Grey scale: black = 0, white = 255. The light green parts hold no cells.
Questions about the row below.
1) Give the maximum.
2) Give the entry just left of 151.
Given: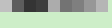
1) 192
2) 127

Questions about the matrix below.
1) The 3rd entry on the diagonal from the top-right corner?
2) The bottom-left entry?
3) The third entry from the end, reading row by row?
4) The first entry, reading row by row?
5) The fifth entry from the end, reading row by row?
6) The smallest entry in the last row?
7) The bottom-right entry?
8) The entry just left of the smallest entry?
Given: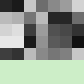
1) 81
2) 62
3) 118
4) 38
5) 187
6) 50
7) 199
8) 81

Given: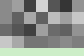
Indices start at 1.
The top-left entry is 138
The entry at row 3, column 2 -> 85
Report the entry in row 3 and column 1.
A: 107
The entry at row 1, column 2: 159
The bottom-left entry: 199
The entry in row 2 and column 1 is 138
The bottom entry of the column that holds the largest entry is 117
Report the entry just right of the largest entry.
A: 85

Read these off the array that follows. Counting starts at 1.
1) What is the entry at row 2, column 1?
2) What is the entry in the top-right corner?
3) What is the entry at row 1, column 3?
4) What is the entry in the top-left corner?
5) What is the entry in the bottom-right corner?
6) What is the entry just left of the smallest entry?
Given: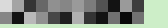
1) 134
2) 61
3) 52
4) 218
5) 113
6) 113

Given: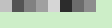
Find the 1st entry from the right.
141
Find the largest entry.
214
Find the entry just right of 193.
84

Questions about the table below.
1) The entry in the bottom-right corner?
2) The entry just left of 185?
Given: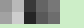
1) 109
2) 150

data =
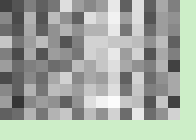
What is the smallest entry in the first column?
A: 65
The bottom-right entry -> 210
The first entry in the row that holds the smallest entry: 157
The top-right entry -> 127
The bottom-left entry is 96
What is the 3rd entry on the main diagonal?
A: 168
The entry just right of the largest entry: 198
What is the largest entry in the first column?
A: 198
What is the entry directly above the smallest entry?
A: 96
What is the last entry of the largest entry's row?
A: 65
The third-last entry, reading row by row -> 108
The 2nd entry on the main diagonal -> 74
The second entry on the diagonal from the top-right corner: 157
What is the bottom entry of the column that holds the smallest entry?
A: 108
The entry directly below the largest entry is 210
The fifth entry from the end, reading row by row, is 108
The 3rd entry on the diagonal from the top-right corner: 108
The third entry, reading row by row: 127
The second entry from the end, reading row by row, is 145
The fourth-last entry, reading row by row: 232
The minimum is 53
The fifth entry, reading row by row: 118

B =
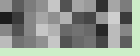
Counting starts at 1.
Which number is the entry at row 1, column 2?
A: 93
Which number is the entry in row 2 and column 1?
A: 28
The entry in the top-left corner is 154
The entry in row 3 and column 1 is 134
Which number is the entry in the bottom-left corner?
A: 187
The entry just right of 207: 58
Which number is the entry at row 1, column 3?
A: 124
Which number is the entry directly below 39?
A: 70
